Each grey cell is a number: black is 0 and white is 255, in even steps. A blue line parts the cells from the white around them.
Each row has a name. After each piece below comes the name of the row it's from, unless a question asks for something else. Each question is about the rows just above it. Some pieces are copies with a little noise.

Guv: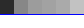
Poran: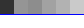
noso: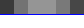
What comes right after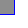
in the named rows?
| 162 |
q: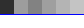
Poran
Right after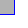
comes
| 202 |
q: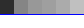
Guv

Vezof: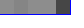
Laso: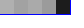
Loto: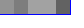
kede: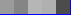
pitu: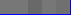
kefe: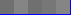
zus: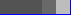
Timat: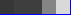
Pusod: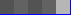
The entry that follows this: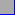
| 155 |
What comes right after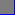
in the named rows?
| 162 |
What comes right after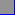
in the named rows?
| 125 |

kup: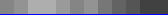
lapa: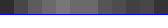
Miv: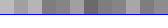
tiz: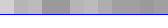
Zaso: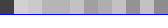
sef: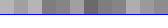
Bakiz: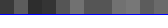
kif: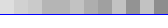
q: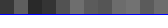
Bakiz
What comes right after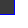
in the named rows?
| 92 |
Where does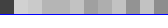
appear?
Zaso
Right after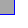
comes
| 126 |
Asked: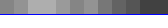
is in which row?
kup
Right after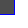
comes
| 65 |

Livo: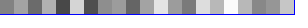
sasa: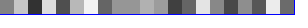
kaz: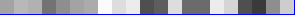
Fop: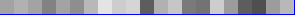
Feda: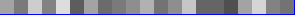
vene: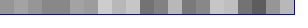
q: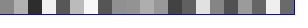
sasa
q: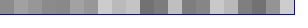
vene
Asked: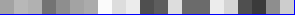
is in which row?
kaz
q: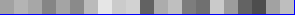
Fop
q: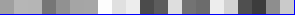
kaz
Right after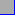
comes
| 251 |
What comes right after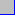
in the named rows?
| 115 |

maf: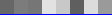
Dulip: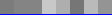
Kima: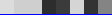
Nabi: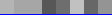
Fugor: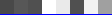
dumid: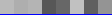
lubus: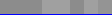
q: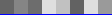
maf
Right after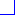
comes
| 234 |

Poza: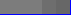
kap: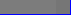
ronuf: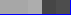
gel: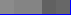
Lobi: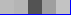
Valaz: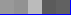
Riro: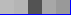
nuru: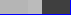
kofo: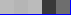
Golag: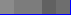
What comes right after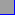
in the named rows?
| 195 |
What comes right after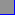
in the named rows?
| 187 |
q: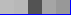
Riro
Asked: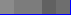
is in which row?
Golag
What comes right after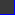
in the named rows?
| 110 |
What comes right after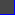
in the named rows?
| 77 |

